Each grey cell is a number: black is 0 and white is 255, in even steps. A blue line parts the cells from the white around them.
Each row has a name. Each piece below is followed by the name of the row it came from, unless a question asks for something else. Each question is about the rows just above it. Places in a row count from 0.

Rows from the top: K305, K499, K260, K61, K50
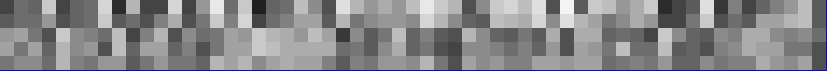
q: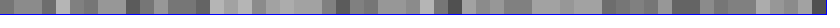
K50
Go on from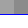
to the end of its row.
| 151 | 128 | 128 | 162 | 162 | 151 | 162 | 162 | 109 | 118 | 128 | 118 | 151 | 100 | 100 | 139 | 118 | 128 | 128 | 172 | 151 | 139 | 162 |  80 |
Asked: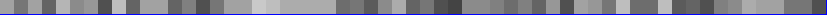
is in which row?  K61
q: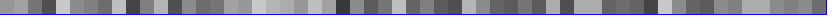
K260
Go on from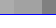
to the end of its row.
|  91 | 128 | 118 | 151 | 151 | 139 | 181 | 118 |  80 | 162 | 139 | 151 | 128 | 128 | 162 | 162 | 151 | 162 | 162 | 109 | 118 | 128 | 118 | 151 | 100 | 100 | 139 | 118 | 128 | 128 | 172 | 151 | 139 | 162 |  80 |
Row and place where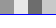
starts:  K305, 14

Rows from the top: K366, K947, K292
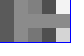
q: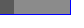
K947
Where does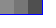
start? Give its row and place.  K292, 1
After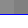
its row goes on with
|  79 | 243 |
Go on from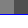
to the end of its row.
| 243 |
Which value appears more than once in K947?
| 139 |
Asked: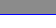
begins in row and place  K947, 1

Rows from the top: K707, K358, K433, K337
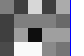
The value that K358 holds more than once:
| 127 |
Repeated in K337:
| 249 |
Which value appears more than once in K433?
| 159 |
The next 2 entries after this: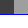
|  14 | 159 |
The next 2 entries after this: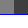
| 215 |  63 |
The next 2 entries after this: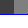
| 127 | 127 |
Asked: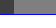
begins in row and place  K358, 0

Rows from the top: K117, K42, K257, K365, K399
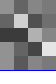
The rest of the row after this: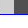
| 111 |
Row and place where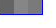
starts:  K117, 1
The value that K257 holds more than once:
| 59 |
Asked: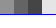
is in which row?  K365
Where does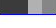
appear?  K257

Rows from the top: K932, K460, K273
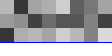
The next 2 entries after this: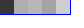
| 183 | 131 |
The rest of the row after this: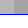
| 206 | 183 | 131 | 218 |
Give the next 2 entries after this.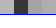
| 206 |  96 |

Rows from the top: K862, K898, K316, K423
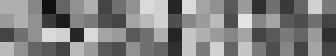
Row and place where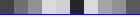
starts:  K862, 7
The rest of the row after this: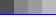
|  78 | 228 | 134 | 164 |  89 |  78 | 112 |  68 |
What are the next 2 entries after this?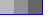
| 89 | 68 |

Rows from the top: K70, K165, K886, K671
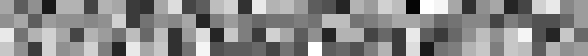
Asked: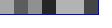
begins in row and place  K886, 20
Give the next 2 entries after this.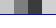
| 167 |  93 |
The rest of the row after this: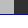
| 156 | 221 |  37 | 199 | 126 |  59 | 209 | 167 |  93 | 144 |  37 | 179 | 179 |  69 | 104 |  59 | 233 |  93 |  59 | 104 | 144 | 189 | 144 | 199 | 245 |  81 |  37 | 199 | 104 |
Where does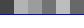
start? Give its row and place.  K886, 5

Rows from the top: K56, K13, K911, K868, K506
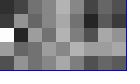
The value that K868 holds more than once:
| 157 |
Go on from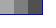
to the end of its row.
| 102 |  90 |
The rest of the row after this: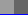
| 114 | 157 | 135 | 179 | 157 | 157 | 168 |
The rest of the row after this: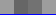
| 135 | 179 | 157 | 157 | 168 |
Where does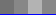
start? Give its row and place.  K56, 2

